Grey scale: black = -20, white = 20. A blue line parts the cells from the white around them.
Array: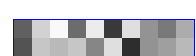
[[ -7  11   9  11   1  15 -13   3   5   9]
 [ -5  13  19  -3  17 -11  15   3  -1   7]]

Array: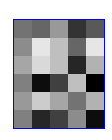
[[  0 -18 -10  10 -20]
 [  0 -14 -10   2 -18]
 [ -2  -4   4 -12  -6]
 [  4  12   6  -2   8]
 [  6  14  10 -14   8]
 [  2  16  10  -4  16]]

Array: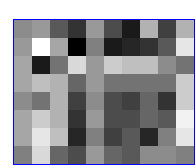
[[  6 -16  -2  14   4  12  10  10   2  -2]
 [  2  -2   8 -10   2  -8 -10  -4 -12  12]
 [  2   4  -6 -12   4  -8 -16   8 -10   8]
 [  6  10   8  -4   4  -2  -2  -2  -2  12]
 [  6  12   8 -12   4  -8  -8  -4  -6  18]
 [  0  14  -4  -8   4  -4  -6   2   2   0]
 [  6  16  10 -14   0 -10  -6 -14   0  16]
 [  4  20   6 -20   0 -16 -14 -12  -6  16]]

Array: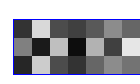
[[  0 -16  10 -18   8 -10  16]
 [-14  12  -8 -12  -4   2  -2]
 [-12  14  -8 -10  -6   2  -4]]

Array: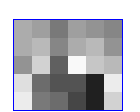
[[ 15  -3  -7  -7 -15  17]
 [ 17  -1  -3  -9 -15  13]
 [  7   5  -1   5   3   1]
 [  7   9   1   7   9   3]
 [  3  13  -5  19  11   9]]

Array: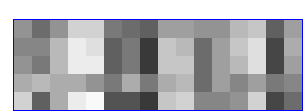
[[ 13  -5   7  17  19  -7  -7 -11  11  13   1   1   3  13  -9  -3]
 [  3  -3   3  13  13  -1  -3  -5   5   5   3   3   9  11  -5   5]
 [  3  -1   9  17  17  -5  -1 -11  11  11  -3   5   9  15  -9   5]
 [  1   1   9  17  15  -5  -1 -11  11   9  -3   5  11  15  -9   7]
 [  7   9   7   7   3  -1   7  -1   7   9  -3   5   1   5  -1   1]]

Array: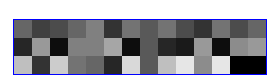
[[ 10 -12  12  -2  -4 -14  14  -6  10  16   2  16 -20 -20]
 [ -4 -10  -8  -4   0 -12  -2  -6  -2  -8 -12  -2  -8  -4]
 [-14   4 -18   0   0   6 -18  -6 -14 -16   4 -18   2   4]]

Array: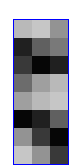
[[-11 -19 -15]
 [-19 -15  -5]
 [  3 -11 -19]
 [-15  -5  -1]
 [ 11   3 -11]
 [ -3   5   9]
 [  5   9  11]
 [  9  11   3]]

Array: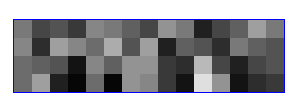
[[  1 -13   5   1  -3   7  -7   5 -15  -5  -7 -13  -1  -5  -7]
 [ -1  -9  -7 -11   1  -1  -5  -9   3  -1 -15  -9  -5   5  -1]
 [ -3  -5  -7 -17   1  -5   3   3 -11 -13   9  -9 -15  -9  -7]
 [ -3   5 -15 -19  -3 -19   3   1 -11 -17  15   3 -17 -13 -11]]
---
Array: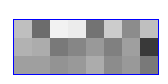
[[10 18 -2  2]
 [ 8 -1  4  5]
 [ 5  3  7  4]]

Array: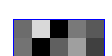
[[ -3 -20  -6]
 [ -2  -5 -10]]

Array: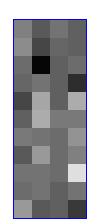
[[ 0 -2]
 [ 2 -4]
 [-3 -5]
 [-4 -5]
 [-9 -5]
 [-5 -1]
 [-1 -3]
 [-6 -3]
 [-2 -3]
 [-3 -5]
 [ 4 -5]]

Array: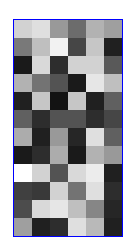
[[ 13   4   8]
 [ -1  18  11]
 [-16 -13  13]
 [  8  -7  16]
 [-15 -17 -15]
 [ -5  -7 -13]
 [  7   4  15]
 [-16   7   8]
 [ 20  -7  17]
 [-10  13  15]
 [ -8  16   1]
 [  5 -13   9]]

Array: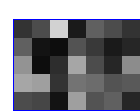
[[-12  13  -5 -12]
 [ -5 -18 -11 -14]
 [  3 -13  -8   2]
 [  6 -12  -3  -6]
 [ -8 -17  -7 -14]]

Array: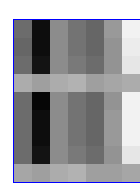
[[-3  2 -4 18]
 [-4  2 -4 17]
 [-3  2 -3 16]
 [ 7  7  5  7]
 [-3  2 -4 18]
 [-3  2 -4 18]
 [-3  2 -4 18]
 [-3  2 -3 16]
 [ 6  7  5  6]]
